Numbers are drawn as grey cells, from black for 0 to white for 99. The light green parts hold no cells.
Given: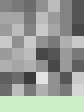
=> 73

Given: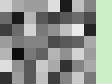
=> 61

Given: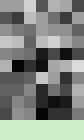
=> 56

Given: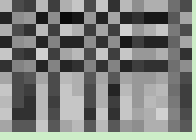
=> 34

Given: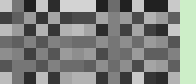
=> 46

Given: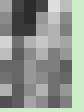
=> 36

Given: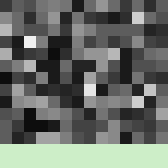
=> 14

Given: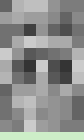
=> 48
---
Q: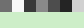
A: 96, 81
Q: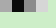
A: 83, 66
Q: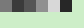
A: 84, 56
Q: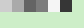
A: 95, 80
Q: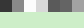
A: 98, 84
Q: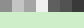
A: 93, 76
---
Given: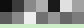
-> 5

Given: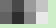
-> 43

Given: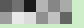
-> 34

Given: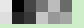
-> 90

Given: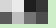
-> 83

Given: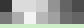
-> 20

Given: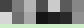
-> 26

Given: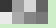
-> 21

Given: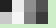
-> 13

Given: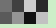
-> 44
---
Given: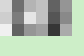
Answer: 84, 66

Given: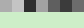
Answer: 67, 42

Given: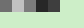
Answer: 43, 24

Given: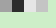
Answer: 63, 76

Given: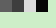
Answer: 37, 2

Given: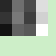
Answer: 15, 99
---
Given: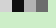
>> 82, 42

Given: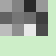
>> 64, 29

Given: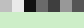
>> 74, 33

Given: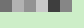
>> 44, 52

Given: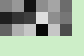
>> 50, 29

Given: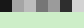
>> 9, 82

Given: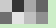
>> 79, 56

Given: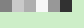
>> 50, 19

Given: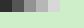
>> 18, 84
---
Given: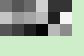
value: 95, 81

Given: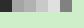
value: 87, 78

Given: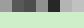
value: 75, 70

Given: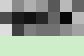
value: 86, 81

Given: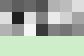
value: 95, 91

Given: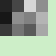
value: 83, 70

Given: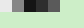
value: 91, 52

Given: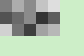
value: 86, 81

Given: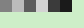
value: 82, 73

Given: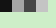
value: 76, 64
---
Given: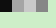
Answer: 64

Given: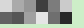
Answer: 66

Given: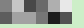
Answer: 77

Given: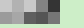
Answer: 69

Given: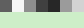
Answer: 95

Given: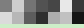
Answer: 80

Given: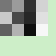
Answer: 60
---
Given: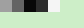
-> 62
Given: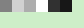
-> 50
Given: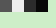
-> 33
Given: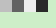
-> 74
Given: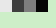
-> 90
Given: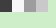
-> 24
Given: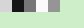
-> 83
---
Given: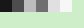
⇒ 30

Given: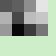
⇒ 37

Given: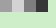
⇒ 82

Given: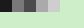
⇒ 47

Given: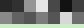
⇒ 19

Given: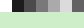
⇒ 11

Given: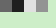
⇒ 12

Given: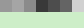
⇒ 64
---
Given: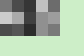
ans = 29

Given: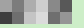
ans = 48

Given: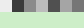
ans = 23

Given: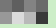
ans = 37

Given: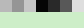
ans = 58

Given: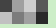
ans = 62

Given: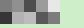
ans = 56

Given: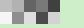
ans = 69

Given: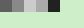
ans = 53

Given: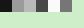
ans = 60
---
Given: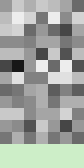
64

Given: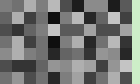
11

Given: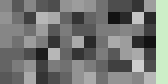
20

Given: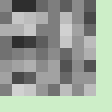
54

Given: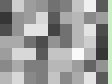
93
